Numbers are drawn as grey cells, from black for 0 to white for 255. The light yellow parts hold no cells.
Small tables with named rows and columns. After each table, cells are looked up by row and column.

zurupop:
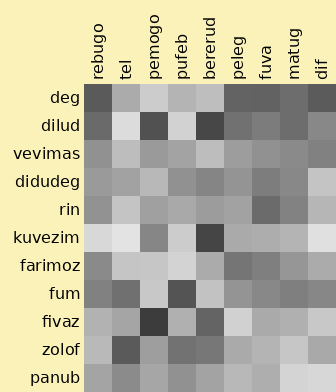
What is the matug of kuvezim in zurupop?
180
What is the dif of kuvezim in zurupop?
224
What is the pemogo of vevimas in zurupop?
154
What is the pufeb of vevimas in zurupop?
163
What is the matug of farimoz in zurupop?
150
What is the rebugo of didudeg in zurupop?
154
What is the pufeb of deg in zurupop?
180
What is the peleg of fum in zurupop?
148
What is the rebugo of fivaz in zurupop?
178
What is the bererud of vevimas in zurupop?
189
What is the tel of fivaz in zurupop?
165
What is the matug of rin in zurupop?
130
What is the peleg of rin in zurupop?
162
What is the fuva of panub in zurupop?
174
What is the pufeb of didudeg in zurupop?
145
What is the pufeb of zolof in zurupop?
114
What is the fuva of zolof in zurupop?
180
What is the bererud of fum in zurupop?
194
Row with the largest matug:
panub

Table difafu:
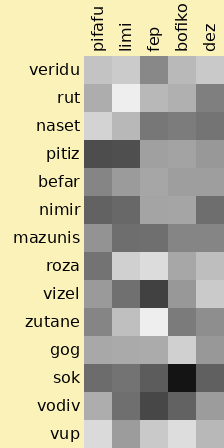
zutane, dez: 142
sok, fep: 92
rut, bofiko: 176
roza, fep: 220
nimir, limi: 104
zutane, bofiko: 123
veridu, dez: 201
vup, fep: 201
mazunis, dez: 133
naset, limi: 184
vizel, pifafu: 154
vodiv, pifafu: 173

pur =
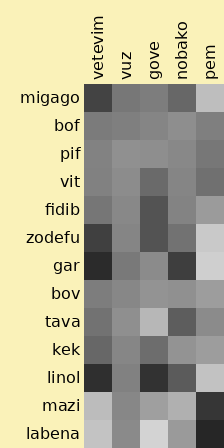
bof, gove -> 133
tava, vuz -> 143
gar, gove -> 139
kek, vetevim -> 103
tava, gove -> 183
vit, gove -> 106

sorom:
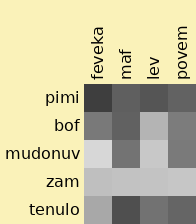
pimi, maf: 95
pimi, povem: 98
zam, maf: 194
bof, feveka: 121
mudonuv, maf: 115
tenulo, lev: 114
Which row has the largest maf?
zam

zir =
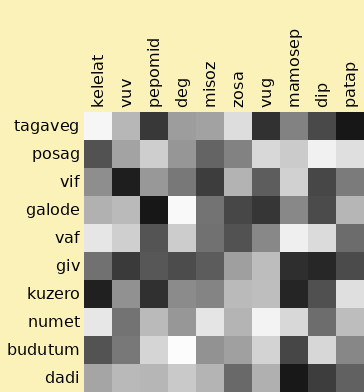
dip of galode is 75
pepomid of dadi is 182
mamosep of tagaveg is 130
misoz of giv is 92
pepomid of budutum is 213
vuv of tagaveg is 183
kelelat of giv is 113
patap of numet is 189
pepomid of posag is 206
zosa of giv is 159
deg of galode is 249
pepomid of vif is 152
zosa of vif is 179
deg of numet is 151
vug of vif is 93
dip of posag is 241
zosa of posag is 130
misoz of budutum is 146

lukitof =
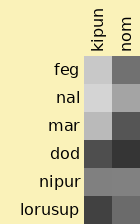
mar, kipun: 186
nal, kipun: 212
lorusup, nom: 107
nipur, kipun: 128
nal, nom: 164
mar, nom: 85
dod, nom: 53
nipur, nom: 129
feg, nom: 113

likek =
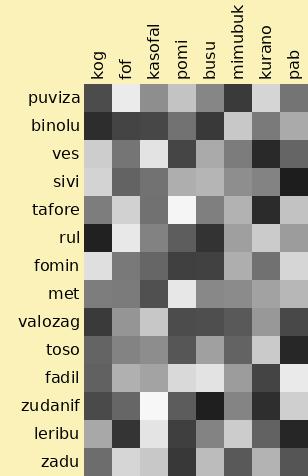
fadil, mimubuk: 156
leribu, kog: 168
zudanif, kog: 74
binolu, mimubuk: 200
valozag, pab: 72
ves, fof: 117
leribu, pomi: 63
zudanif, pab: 207

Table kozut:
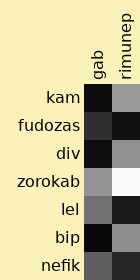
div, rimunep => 145
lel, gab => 114
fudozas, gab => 48
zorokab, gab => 147
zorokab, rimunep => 250
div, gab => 15
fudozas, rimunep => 16
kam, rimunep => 154
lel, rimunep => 26
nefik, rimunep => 37
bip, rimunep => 143

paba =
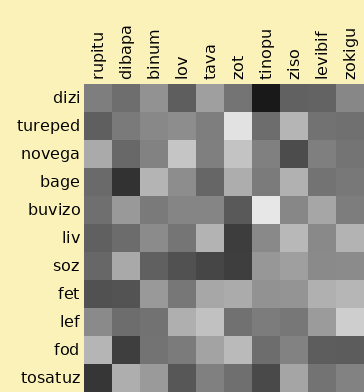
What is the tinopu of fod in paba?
109
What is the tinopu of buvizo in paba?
231
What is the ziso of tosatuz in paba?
165
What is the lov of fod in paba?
123
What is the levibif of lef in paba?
155
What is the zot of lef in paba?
113
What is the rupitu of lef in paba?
138
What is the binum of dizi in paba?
146
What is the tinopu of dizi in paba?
25
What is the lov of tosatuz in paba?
87
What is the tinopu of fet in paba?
146
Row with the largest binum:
bage

